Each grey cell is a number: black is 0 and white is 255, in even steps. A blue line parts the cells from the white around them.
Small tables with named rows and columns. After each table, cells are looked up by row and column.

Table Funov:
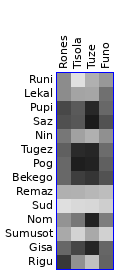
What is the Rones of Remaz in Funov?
176
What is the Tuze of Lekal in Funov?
166
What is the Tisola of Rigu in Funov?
145
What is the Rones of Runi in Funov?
140
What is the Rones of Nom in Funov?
147
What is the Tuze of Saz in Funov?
27
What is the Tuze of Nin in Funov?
176
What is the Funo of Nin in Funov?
144
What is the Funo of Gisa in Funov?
102
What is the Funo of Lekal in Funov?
112
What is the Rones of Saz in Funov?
80
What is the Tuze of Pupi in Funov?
40
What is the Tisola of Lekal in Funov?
164
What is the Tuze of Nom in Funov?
34
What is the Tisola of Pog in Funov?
30
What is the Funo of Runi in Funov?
152
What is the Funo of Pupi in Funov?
104

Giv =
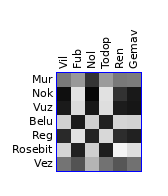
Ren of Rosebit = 244
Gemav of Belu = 210
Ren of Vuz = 28
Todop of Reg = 216
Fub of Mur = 153
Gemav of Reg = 33
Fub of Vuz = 219
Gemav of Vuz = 22
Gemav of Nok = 25
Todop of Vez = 114
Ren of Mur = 121
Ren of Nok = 50
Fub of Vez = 83
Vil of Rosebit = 213
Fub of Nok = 226
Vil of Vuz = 26
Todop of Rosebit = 30
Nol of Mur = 52
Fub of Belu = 27

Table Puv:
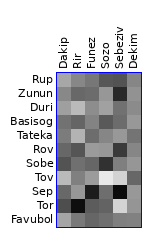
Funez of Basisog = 131
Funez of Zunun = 108
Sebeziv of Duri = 113
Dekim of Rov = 134
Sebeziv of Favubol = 127
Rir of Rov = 85
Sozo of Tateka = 134
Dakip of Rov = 103
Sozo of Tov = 232
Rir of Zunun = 104
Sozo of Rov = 151
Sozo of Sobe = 49
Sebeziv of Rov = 58
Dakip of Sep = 104
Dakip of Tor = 78
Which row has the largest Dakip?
Tov

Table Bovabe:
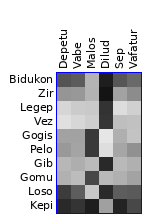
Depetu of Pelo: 153
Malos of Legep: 201
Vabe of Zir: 152
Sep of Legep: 221
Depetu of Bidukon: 84
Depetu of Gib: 183
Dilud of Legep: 51
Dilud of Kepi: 160
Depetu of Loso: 60
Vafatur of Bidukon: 105

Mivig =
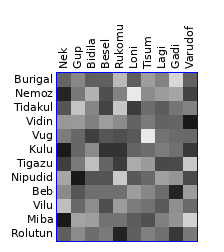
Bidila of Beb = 111
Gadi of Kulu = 112
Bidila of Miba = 158
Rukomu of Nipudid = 201
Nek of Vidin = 151
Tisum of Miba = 80
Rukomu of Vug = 79
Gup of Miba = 163
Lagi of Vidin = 99
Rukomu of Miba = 115
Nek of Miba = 25
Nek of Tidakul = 85
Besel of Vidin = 158
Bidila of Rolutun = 109
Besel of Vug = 86
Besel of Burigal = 96
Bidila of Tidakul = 134
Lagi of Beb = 108

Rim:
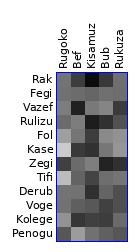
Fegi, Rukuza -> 110
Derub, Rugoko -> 115
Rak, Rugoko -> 115
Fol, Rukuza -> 146
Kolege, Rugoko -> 146
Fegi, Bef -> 108
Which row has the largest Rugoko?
Kase

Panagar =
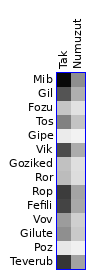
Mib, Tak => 9
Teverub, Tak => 54
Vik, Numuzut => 172
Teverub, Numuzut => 162
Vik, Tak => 76
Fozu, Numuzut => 225
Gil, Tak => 84
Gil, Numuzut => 175
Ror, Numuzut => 221
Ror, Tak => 188
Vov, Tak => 156

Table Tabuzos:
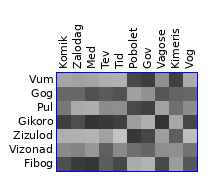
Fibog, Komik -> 79
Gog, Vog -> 103
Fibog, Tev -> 92
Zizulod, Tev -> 160
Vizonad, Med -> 151
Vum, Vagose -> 144
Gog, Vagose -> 86
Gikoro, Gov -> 175
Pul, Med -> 173
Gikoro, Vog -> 70
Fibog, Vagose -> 72
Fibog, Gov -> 177
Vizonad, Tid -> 138
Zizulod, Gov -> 70
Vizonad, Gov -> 101
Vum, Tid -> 177
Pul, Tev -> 139
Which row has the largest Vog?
Zizulod

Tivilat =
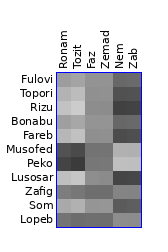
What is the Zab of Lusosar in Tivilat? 71
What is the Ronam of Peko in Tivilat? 68
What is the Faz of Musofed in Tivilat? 115
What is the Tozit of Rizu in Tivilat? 204
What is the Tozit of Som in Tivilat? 177
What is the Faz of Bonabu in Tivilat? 148
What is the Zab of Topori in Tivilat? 82
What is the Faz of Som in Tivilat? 149
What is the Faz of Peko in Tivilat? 119
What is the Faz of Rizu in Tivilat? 141
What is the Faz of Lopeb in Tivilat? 111
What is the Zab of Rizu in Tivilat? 67
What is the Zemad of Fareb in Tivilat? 144
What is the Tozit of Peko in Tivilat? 59
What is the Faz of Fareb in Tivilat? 143
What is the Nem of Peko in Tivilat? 191
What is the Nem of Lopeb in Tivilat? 141
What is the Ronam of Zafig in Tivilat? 125
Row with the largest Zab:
Peko

